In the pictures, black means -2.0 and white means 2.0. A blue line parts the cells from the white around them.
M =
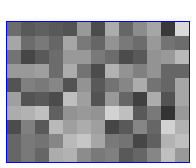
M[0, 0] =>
-0.3
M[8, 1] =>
-0.1
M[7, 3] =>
0.9
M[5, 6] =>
-0.7
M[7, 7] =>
-0.9
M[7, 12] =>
0.8
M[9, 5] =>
0.2
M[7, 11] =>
1.3
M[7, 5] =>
0.7
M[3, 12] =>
-0.4
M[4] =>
[-0.7, 0.0, -0.1, 0.1, -0.7, 0.3, -0.6, -0.2, 0.1, 0.7, -0.2, -0.4, 0.6]
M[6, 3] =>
-0.5
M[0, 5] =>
0.4
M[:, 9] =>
[0.2, -0.3, -0.6, 0.0, 0.7, -1.0, -0.6, 0.1, -0.9, -0.4]
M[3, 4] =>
0.7
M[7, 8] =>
-0.6
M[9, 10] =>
0.1
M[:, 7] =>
[0.7, 0.3, -0.3, 0.8, -0.2, 0.4, 1.3, -0.9, -0.1, 0.0]
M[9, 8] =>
-0.6
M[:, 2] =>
[-0.5, -0.1, -0.6, 0.5, -0.1, -0.6, 1.0, -0.6, -0.2, -0.4]
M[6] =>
[0.7, 0.8, 1.0, -0.5, 0.3, 0.4, 0.3, 1.3, 1.0, -0.6, -0.1, -1.2, 0.4]
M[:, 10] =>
[0.6, 0.4, 0.3, 0.3, -0.2, 0.7, -0.1, -0.4, -0.5, 0.1]
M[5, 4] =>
1.0
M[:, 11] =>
[-1.1, -0.2, 0.4, -0.4, -0.4, -0.7, -1.2, 1.3, 0.8, 1.0]
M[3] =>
[0.4, 0.4, 0.5, -0.3, 0.7, -0.2, -0.8, 0.8, 0.3, 0.0, 0.3, -0.4, -0.4]
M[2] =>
[-0.2, -0.9, -0.6, -0.3, 0.4, 0.4, -0.1, -0.3, -0.8, -0.6, 0.3, 0.4, 0.9]
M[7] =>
[-0.8, 0.0, -0.6, 0.9, 0.5, 0.7, 0.5, -0.9, -0.6, 0.1, -0.4, 1.3, 0.8]
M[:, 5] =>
[0.4, -0.1, 0.4, -0.2, 0.3, 0.5, 0.4, 0.7, 1.1, 0.2]
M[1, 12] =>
-0.3
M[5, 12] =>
0.6

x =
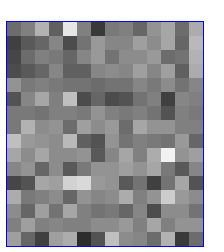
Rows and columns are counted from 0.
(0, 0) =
-0.3
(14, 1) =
0.5
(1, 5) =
-0.2
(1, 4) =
-0.8
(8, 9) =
0.0
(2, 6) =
0.4
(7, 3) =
0.3
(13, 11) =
0.2
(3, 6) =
0.1
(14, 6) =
0.2
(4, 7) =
-0.2
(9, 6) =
-0.6
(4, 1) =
-0.1
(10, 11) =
-0.1
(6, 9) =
0.0
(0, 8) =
0.0
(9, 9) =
0.0
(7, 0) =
-0.1
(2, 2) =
0.0
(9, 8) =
0.6
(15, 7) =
1.0
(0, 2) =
0.8
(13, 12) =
0.2
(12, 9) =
0.0
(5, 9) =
-0.2
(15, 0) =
0.5
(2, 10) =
0.4
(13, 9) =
0.1
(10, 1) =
0.3
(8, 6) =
-0.7
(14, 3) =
0.1
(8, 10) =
-0.1

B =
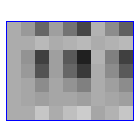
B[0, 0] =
0.7
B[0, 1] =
0.4
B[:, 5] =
[-0.9, 0.9, -1.5, -1.1, 0.0, 0.5, 1.2]
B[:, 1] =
[0.4, 0.7, 0.3, 0.4, 0.6, 0.6, 0.7]
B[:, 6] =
[0.8, 0.7, 0.8, 0.7, 0.7, 0.7, 0.6]
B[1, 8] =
0.9
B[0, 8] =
-0.5
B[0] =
[0.7, 0.4, -0.4, 0.5, -0.2, -0.9, 0.8, 0.2, -0.5]
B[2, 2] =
-1.0
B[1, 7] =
0.8
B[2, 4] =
-0.6
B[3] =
[0.7, 0.4, -0.7, 0.5, -0.4, -1.1, 0.7, 0.2, -0.6]
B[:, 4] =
[-0.2, 0.8, -0.6, -0.4, 0.3, 0.6, 1.0]
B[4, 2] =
0.2

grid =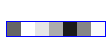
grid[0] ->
-0.4
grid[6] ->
1.9
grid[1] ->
2.0
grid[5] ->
0.1

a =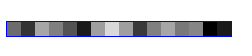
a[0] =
-0.3
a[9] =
-1.1
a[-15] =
-1.2
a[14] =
-2.0

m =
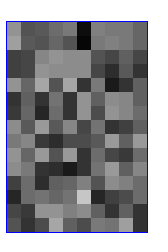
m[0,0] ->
0.3
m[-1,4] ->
-0.5
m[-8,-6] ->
0.1
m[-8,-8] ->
0.4
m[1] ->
[0.5, -0.6, -0.7, -0.4, -0.7, -1.9, -0.1, 0.0, -0.1, -0.4]
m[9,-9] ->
-0.4
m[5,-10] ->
-1.2
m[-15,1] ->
-0.7
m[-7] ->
[-0.1, 0.1, -1.1, -1.3, -0.8, -0.8, -0.6, 0.4, -0.5, 0.4]
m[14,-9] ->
-1.2
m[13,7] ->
-1.2
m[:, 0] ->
[0.3, 0.5, -1.0, -1.0, 0.3, -1.2, -1.1, 0.2, -0.1, 0.3, 0.2, -1.0, -1.4, -0.9, -0.7]
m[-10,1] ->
-0.5
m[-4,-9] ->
-0.3
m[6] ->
[-1.1, -0.4, -1.4, -0.3, -1.2, 0.3, -0.8, 0.3, 0.1, -0.3]
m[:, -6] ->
[-0.1, -0.7, 0.2, 0.2, 0.6, -1.2, -1.2, 0.1, -0.8, 0.4, -1.6, -0.4, -0.2, 0.0, -0.5]
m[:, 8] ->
[-0.1, -0.1, -0.5, -0.6, -1.2, 0.1, 0.1, -1.0, -0.5, -1.1, -0.5, 0.0, -0.8, -0.5, 0.5]
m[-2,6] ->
-0.5
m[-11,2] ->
0.6
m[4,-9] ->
-0.4
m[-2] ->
[-0.9, -1.1, 0.3, 0.3, 0.0, 0.2, -0.5, -1.2, -0.5, -1.2]
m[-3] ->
[-1.4, -0.3, -0.2, -0.4, -0.2, 1.1, -1.4, -1.0, -0.8, -0.3]
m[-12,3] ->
0.2
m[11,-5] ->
0.0
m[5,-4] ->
-0.5

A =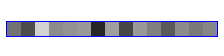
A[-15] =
-0.2
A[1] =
-0.8
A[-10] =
0.4
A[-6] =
0.4
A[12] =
0.2
